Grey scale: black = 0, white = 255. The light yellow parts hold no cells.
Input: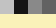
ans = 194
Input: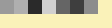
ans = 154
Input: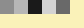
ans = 141
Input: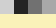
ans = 208
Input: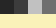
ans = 38
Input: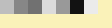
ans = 190
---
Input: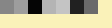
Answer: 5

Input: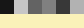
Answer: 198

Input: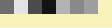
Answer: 75

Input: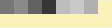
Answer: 98

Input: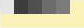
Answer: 229

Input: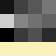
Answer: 99
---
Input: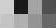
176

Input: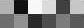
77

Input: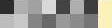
153

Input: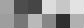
135

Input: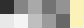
191

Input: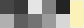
115

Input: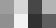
242
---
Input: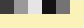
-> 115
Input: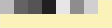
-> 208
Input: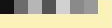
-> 153
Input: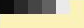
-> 234
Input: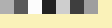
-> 158
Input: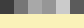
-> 91
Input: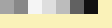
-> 17
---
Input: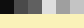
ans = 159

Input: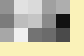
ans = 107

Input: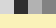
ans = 178

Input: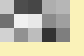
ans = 51

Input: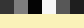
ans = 87

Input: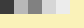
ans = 214

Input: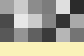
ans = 182

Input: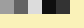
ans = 15

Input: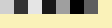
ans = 1
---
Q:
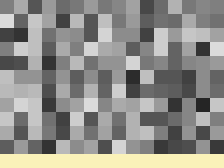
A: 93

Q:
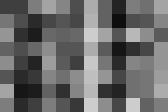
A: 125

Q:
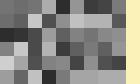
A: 157

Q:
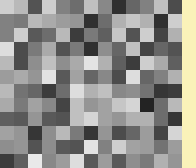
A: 60

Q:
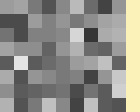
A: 178

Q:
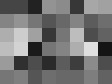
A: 118

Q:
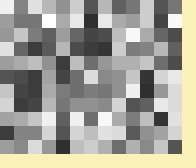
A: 157
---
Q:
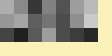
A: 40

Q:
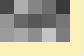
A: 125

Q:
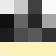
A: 50

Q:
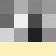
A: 140

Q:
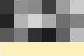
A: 187

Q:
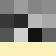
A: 98

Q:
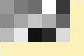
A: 219

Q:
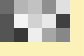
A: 135
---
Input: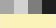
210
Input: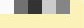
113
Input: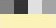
52
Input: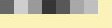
206
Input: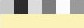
45
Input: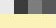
60
